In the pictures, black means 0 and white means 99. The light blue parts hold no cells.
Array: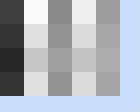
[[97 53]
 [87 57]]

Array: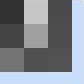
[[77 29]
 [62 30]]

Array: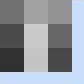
[[63 57]
 [78 40]]

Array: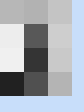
[[69 76]
 [34 80]]

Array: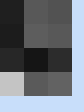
[[34 32]
 [36 34]]

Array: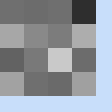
[[42 43]
 [53 48]]

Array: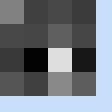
[[25 28]
 [27 37]]

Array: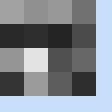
[[56 59]
 [18 14]]
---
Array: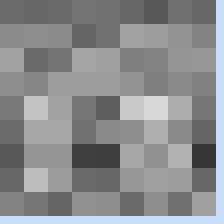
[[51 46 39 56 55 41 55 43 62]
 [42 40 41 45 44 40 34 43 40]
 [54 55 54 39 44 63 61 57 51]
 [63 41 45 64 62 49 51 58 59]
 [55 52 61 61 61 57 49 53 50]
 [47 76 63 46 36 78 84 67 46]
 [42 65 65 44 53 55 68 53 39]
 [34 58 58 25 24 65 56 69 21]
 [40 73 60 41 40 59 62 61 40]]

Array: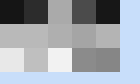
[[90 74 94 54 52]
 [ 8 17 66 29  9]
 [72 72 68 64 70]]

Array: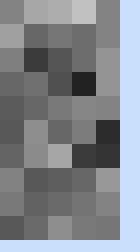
[[34 41 55 47 46]
 [51 65 67 75 51]
 [62 40 46 42 51]
 [49 23 33 42 57]
 [40 43 31 13 57]
 [35 40 47 52 51]
 [34 55 40 48 17]
 [39 54 64 23 20]
 [50 34 36 40 59]
 [47 38 41 45 51]]

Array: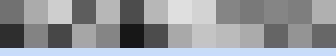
[[18 51 27 64 52  9 29 65 76 72 66 39 58 40]
 [44 66 80 36 71 29 71 87 82 52 47 52 49 68]]

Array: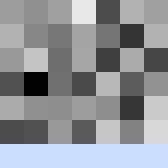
[[30 31 59 35 77 51 84]
 [61 56 62 90 30 69 62]
 [69 52 46 64 45 20 69]
 [59 76 43 65 25 66 27]
 [31  1 44 29 72 36 57]
 [66 56 55 61 55 21 79]]

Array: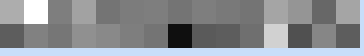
[[36 50 46 56 53 49 45  6 35 36 43 81 31 52 36]
 [67 99 49 63 45 48 49 45 49 47 45 64 58 40 64]]

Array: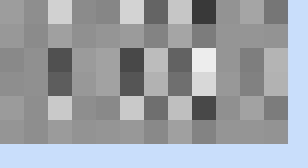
[[58 55 60 57 58 59 53 62 51 58 58 57]
 [61 55 81 54 52 82 39 77 22 57 64 46]
 [59 54 62 56 58 60 51 64 48 58 58 57]
 [53 56 31 60 63 28 73 38 92 58 49 70]
 [55 56 36 59 63 33 69 43 84 59 50 69]
 [60 55 78 55 53 78 43 74 28 56 63 48]]
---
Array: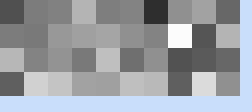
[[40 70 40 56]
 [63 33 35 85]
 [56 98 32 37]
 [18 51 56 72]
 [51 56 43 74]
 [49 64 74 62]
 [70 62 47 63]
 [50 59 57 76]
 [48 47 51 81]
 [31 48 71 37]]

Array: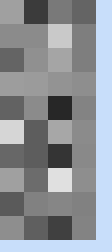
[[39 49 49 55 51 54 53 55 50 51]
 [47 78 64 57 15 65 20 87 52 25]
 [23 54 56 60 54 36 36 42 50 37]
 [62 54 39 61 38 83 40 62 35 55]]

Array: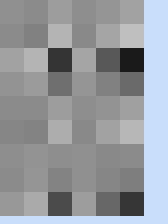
[[63 74 10 41 62 71 54 49 21]
 [58 64 34 50 57 63 53 52 40]
 [55 53 64 58 55 53 56 56 61]
 [61 70 20 43 61 67 55 51 29]
 [54 50 70 60 54 51 57 58 66]
 [56 54 63 57 54 52 55 54 59]]

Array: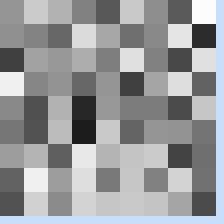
[[98 17 87 38 77 45 43 44 29]
 [35 89 28 86 29 57 26 82 64]
 [55 53 50 64 48 58 79 50 76]
 [78 43 87 25 48 39 76 77 78]
 [34 65 49 58 59 78 70 47 77]
 [50 85 67 40 15 11 90 86 82]
 [69 40 59 57 69 73 37 61 54]
 [79 51 63 52 31 32 70 93 81]
 [58 56 25 93 53 46 61 38 32]]

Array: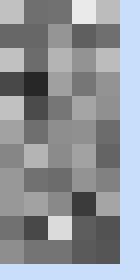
[[73 43 73 57 56 42 39 50 64 32 33]
 [91 37 57 46 64 56 63 57 23 36 35]
 [44 58 70 62 46 55 54 42 53 85 45]
 [43 40 42 15 29 43 70 44 63 28 45]
 [75 40 75 28 75 63 52 59 59 44 55]]

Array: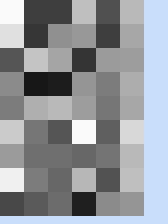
[[72 65 61 67 65 84 72 74 58]
 [31 24 60 48 46 37 45 32 54]
 [74 59 20 58 61 97 40 71 12]
 [24 56 64 11 72 33 43 40 42]
 [24 21 76  9 68 46 43 48 35]
 [97 87 33 54 48 79 60 93 28]]

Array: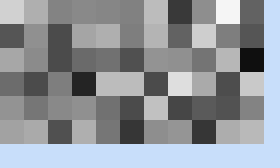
[[38 33  6 78 51 72]
 [95 49 71 30 32 67]
 [55 80 45 66 35 21]
 [22 38 56 86 27 58]
 [73 70 57 29 75 55]
 [50 49 31 73 29 21]
 [52 68 44 73 44 46]
 [53 64 41 14 56 68]
 [51 29 29 49 53 31]
 [68 56 54 29 46 66]
 [81 33 65 42 57 63]]
